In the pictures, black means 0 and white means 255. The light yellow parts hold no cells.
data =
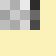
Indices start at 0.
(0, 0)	209
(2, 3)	72
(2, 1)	170

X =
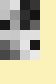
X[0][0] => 196
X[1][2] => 46
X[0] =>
[196, 223, 29, 53]
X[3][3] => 223
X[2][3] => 97
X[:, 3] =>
[53, 19, 97, 223, 23, 233]
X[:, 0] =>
[196, 191, 23, 202, 96, 71]
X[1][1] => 148

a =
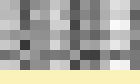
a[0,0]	188
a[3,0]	165
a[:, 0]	[188, 185, 206, 165, 200, 111, 203]
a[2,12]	241
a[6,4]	141
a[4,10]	198
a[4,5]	213
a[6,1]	199
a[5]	[111, 124, 170, 147, 115, 121, 117, 156, 66, 63, 137, 101, 130, 121]
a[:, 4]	[153, 163, 138, 144, 153, 115, 141]
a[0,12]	215
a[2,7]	69
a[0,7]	82
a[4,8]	167
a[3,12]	192
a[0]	[188, 175, 93, 140, 153, 196, 178, 82, 148, 118, 177, 223, 215, 141]
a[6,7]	71
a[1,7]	97
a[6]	[203, 199, 93, 143, 141, 210, 200, 71, 152, 122, 185, 245, 240, 119]
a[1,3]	186
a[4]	[200, 188, 54, 153, 153, 213, 170, 92, 167, 160, 198, 231, 212, 108]
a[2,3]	136

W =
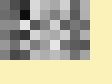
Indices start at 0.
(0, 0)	115
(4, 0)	152
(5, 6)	170
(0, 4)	184
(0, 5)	168
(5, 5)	187
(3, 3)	212
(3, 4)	181
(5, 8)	163
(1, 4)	162
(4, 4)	156
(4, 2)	193
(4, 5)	229
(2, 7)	119
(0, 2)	48
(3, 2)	53

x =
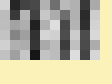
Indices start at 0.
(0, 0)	212
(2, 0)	189
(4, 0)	208
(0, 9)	170
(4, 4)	170
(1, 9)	205
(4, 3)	53
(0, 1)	38
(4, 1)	176
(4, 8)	75
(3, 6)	77
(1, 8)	43
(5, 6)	80
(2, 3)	32
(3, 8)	76
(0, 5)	111
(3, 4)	213
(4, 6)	60
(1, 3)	65
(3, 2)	159
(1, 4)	199

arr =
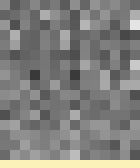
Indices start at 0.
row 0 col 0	139
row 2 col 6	107
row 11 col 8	113
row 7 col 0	147
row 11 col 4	86
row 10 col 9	108
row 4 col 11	122
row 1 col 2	123
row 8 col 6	108
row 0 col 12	120
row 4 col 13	128
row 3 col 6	171
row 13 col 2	143
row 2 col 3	104
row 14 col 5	143
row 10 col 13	115
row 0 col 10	127
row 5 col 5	95
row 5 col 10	88
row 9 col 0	139
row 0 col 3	134
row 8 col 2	150
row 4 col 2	102
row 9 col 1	145
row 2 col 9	142
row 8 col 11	109
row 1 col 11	117
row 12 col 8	135
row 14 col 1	119
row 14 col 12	147
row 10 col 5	114
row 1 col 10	148
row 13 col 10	147
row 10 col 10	101
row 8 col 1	125
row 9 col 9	121
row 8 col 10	168

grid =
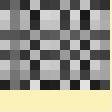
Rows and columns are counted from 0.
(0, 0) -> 64
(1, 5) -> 209
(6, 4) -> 205
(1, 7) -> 213
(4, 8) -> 38
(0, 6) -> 167
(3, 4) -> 86
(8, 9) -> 29
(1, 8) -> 24
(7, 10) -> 163
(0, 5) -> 61
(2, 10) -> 173
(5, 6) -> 154
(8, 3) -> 220
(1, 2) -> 183
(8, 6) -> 194
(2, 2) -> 177
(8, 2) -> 50
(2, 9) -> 192
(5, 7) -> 67
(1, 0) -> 206
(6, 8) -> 32
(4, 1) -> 134
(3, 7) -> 89
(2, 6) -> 59
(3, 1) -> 85
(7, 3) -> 63

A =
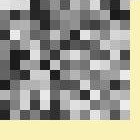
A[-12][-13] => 228
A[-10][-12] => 173
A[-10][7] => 146
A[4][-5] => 75
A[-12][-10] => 37
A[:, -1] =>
[178, 39, 124, 209, 178, 67, 130, 233, 120, 182, 236, 183]
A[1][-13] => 126
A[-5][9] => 112
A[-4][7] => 83
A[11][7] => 194
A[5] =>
[134, 27, 36, 223, 129, 52, 177, 220, 160, 96, 82, 214, 67]
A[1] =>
[126, 46, 111, 38, 44, 121, 153, 144, 109, 138, 169, 26, 39]
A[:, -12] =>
[221, 46, 173, 232, 100, 27, 27, 72, 113, 140, 127, 169]
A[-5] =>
[100, 72, 44, 205, 205, 31, 146, 180, 147, 112, 157, 162, 233]
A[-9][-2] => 214
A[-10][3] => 124
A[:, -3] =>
[85, 169, 104, 137, 203, 82, 212, 157, 135, 114, 147, 177]
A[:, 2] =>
[217, 111, 178, 165, 166, 36, 165, 44, 176, 206, 212, 84]
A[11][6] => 91
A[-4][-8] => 90
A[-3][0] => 181
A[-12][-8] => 146
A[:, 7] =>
[184, 144, 146, 38, 86, 220, 131, 180, 83, 140, 224, 194]
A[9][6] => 190
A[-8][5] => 119
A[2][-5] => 80
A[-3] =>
[181, 140, 206, 107, 231, 106, 190, 140, 46, 230, 114, 193, 182]
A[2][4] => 37
